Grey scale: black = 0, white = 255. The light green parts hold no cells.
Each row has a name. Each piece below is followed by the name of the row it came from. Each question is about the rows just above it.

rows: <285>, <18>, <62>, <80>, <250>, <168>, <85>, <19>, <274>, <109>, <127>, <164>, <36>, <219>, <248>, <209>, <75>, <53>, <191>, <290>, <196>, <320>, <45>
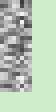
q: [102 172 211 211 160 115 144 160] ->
<127>
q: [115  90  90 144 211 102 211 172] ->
<320>

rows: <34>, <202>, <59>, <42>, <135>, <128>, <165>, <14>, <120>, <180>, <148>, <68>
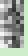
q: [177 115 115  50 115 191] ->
<180>
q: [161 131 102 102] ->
<14>

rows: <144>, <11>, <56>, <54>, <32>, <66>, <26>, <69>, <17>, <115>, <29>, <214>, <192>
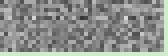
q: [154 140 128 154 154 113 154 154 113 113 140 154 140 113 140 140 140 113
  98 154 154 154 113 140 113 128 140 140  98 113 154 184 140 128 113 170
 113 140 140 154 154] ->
<66>
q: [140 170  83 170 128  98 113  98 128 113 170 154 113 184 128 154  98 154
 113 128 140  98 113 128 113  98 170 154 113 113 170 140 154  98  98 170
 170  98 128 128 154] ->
<192>
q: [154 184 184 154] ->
<11>
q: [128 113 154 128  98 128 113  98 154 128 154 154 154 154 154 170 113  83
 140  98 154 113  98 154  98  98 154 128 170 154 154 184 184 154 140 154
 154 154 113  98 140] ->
<11>

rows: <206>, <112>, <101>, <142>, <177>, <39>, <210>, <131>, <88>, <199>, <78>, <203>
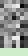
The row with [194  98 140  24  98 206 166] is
<177>
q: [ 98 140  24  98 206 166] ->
<177>
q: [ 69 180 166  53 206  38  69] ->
<203>

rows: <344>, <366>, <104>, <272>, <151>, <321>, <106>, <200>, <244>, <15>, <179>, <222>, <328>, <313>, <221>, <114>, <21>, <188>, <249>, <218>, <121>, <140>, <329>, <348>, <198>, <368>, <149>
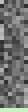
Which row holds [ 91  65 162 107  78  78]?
<348>
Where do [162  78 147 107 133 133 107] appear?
<106>

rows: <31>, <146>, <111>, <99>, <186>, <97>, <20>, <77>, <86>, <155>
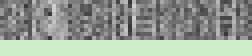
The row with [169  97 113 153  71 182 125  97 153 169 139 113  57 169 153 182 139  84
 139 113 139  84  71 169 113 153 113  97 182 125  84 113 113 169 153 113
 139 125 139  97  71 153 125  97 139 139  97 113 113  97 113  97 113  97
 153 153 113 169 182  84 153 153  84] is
<155>
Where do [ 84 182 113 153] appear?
<31>
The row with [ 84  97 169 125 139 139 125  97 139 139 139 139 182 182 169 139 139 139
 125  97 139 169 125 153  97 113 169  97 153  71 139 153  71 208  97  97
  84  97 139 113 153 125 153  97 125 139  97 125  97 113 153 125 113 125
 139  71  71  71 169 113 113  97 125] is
<186>
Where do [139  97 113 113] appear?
<155>
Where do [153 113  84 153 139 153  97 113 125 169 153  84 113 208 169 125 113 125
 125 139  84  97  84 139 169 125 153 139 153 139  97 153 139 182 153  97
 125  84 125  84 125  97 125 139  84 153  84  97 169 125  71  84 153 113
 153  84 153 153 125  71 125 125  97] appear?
<111>

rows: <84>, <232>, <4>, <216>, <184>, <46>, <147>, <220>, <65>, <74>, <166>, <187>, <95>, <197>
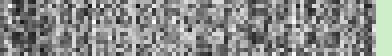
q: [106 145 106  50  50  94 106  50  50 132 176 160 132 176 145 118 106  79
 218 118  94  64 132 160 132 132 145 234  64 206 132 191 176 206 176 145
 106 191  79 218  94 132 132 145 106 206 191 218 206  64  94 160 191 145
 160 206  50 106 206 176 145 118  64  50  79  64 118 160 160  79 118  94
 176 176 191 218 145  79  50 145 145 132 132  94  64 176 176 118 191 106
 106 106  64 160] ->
<74>
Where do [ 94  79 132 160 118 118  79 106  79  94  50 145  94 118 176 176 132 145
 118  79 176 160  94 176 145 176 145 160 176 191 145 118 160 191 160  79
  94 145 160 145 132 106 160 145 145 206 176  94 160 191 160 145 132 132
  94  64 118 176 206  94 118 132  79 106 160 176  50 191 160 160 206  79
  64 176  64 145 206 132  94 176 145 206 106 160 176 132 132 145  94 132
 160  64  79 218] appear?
<147>
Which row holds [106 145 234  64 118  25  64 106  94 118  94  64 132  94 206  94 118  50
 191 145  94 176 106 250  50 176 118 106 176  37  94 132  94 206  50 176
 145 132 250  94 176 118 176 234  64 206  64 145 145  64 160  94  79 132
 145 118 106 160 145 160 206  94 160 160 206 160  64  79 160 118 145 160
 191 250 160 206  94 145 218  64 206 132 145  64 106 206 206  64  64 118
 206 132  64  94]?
<46>
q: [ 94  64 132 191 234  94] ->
<184>

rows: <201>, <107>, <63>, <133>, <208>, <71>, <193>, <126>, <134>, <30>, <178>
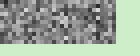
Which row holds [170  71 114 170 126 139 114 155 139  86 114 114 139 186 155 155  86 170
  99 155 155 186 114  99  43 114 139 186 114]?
<107>
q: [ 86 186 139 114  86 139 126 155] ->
<126>
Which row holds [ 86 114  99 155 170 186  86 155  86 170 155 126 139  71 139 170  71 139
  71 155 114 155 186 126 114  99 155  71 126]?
<178>
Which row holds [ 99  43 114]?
<107>
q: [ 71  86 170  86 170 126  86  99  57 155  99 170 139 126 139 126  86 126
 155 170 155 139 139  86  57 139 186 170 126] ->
<134>

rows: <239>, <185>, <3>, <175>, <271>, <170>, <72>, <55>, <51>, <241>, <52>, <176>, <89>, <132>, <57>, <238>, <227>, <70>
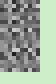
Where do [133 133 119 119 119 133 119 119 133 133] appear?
<72>
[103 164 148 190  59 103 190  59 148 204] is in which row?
<185>
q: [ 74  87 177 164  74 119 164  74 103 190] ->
<57>
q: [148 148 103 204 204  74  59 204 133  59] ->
<89>
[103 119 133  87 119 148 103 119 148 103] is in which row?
<241>
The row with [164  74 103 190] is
<57>

